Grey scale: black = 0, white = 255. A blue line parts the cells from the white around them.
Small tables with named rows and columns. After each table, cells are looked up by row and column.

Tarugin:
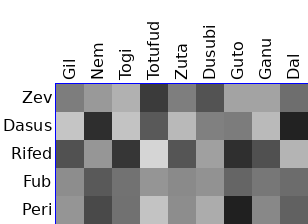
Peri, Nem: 73
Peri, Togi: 113
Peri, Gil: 149
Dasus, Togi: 195
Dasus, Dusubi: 128
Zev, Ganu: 163
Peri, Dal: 97
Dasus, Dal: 34
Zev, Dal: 110
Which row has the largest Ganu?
Dasus

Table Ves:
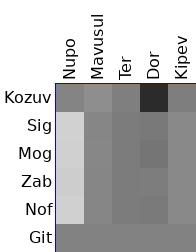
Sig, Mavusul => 134
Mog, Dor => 117
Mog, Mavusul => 135
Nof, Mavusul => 134
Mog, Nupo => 208
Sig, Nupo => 209
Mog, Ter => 124
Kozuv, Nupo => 132
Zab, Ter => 124
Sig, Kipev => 137
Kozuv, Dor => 43
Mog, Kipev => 137
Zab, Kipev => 137
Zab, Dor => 125
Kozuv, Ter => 127
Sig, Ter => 124
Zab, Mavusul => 134
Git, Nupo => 130
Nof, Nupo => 208
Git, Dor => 130
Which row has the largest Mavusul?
Kozuv

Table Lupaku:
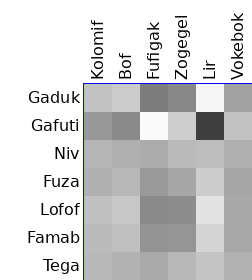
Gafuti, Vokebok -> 193
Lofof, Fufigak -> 137
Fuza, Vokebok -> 166
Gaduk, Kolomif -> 194
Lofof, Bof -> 199
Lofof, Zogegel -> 140
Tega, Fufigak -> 169
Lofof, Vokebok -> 168
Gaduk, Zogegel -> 136
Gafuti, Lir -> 63
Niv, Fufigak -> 171
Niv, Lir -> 189
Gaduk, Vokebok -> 161
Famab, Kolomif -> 186
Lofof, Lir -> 226
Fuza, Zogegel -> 166
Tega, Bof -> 178
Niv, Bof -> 175
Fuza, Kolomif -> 176
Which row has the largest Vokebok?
Gafuti

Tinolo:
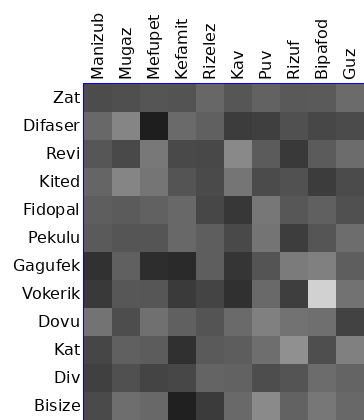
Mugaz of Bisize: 110
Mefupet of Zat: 85
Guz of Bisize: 104
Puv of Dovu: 128
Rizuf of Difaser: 80
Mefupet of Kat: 92
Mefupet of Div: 68
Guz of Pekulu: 109
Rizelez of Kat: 90
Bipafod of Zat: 90

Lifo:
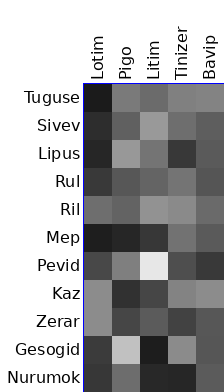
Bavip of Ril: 106
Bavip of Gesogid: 86
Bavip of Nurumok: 91
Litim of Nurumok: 40
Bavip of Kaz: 140
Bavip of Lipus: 90

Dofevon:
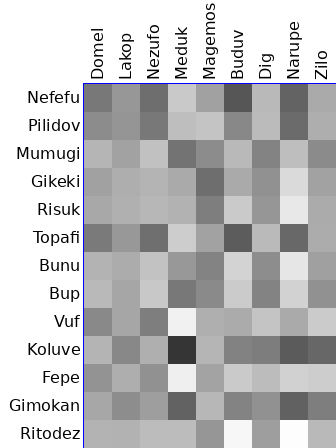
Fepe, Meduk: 239
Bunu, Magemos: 131
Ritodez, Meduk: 188
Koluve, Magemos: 181
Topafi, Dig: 186
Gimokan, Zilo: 126
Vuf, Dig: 196
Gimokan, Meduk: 98
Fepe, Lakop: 174
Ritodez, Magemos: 150
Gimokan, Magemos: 183
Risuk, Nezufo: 183
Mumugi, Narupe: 190
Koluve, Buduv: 130
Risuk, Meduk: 178
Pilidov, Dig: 187
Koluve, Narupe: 91
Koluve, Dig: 125

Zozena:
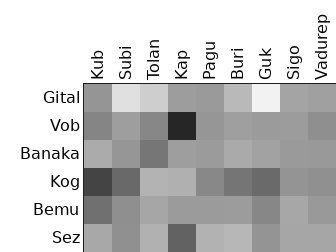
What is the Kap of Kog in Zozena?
176
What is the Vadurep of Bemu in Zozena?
153
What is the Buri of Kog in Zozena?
117
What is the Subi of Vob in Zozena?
158
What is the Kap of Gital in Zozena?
157
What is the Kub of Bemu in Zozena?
112
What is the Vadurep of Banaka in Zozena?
153
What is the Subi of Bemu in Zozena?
143
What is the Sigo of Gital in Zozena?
164
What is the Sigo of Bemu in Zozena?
167
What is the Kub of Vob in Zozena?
133
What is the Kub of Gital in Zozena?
149
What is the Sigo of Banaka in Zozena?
154
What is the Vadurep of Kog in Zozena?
144
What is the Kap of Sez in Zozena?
98
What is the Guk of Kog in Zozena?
106
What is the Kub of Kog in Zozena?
68
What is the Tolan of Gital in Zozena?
206
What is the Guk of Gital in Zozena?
242

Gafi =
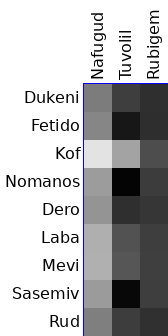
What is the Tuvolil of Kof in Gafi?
163
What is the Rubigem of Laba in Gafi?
62
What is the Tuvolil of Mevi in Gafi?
86
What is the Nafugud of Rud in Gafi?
127
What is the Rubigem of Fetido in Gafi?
46
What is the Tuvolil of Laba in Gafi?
82
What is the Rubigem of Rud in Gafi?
48
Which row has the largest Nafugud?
Kof

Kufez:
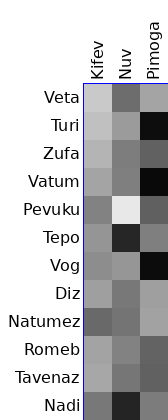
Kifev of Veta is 201
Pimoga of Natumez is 162
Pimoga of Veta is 164
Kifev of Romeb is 163
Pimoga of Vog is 12
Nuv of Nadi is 36
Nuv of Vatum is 127
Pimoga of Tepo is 127
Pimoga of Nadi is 124
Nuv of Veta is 109
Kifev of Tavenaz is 167
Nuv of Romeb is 130
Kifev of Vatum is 164
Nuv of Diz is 120
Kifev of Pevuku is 130
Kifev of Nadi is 120

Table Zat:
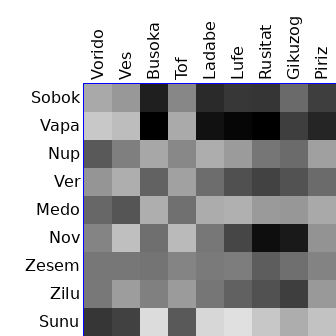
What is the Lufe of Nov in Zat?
70
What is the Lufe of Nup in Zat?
155
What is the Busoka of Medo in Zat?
174
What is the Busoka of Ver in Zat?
98
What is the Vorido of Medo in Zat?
103
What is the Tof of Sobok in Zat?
135
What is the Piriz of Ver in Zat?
107
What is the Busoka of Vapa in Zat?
0
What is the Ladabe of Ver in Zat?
109
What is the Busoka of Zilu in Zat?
128
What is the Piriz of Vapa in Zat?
37
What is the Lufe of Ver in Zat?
80
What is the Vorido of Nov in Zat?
132
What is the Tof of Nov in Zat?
186

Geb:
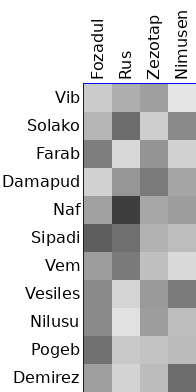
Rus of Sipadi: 111
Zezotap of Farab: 148
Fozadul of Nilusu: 138
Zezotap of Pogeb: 195
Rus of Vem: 122
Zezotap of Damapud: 123
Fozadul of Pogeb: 114
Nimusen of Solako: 137
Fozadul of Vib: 203
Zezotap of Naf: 167
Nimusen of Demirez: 108
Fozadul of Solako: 181
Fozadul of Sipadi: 94
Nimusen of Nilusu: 189
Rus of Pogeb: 201

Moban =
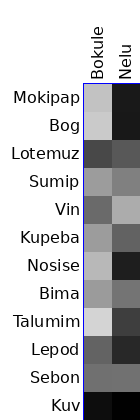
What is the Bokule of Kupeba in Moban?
156
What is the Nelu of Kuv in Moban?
1
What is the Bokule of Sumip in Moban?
156
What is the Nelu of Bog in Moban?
24
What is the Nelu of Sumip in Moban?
128
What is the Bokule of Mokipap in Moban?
194
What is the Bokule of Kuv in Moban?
13
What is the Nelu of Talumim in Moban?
62
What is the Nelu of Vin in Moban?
172
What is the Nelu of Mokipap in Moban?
25
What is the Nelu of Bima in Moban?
116
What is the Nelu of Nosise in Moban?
30
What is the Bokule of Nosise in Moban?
184
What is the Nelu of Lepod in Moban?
40
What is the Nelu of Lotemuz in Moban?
88
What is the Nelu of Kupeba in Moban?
98
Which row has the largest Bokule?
Talumim

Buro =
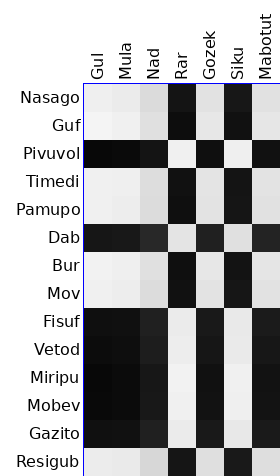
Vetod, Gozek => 22
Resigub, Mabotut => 222
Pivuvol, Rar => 240
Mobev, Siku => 239
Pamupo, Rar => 15
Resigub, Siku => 25
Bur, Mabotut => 229
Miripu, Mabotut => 18
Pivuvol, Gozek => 15
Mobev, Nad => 24
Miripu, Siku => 240
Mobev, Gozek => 18
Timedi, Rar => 17
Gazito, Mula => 17
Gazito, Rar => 235
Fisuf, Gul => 15
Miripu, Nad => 23
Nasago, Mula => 235
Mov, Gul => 240
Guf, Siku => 17

